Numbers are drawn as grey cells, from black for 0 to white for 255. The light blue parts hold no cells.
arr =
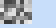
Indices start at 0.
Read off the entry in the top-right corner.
181
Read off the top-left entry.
196
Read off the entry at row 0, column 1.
71
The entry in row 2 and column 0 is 236
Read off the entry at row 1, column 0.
167
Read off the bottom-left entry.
209
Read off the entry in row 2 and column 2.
181

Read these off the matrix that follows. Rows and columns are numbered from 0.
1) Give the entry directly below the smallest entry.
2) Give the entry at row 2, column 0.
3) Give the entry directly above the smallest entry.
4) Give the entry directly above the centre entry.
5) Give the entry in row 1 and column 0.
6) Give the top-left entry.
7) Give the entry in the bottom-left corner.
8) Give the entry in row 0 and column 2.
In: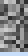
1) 118
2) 104
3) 104
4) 118
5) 104
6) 132
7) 104
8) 176

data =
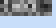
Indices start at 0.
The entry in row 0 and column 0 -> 45
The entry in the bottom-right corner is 141
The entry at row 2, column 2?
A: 74
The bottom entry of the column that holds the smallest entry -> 125
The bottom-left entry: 125
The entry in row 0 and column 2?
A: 74
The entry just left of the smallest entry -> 45
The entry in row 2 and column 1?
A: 157
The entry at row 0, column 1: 183
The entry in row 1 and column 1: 125
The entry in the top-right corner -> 101
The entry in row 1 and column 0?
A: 113
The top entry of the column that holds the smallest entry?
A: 101

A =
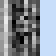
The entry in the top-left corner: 136
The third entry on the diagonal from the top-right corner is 40
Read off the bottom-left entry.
136
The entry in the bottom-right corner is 40
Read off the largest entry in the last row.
206
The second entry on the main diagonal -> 219
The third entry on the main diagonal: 122
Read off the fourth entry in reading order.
79
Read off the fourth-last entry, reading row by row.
163
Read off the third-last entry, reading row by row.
64
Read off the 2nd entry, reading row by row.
206
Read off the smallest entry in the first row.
40

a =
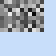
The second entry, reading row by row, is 179
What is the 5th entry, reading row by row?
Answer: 102
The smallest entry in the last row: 50
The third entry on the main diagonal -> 50
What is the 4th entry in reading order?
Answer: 126
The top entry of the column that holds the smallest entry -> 139
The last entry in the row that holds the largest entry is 194
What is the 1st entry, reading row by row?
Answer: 74
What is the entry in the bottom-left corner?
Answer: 166
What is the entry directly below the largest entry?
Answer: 139
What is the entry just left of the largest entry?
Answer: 139
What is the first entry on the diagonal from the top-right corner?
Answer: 74
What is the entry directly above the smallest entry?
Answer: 114
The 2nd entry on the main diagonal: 87
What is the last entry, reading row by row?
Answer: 62
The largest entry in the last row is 223
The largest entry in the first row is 208
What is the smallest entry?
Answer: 7
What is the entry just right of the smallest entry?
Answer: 151
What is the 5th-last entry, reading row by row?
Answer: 208
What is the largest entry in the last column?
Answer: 208

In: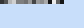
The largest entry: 235
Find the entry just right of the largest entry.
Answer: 98
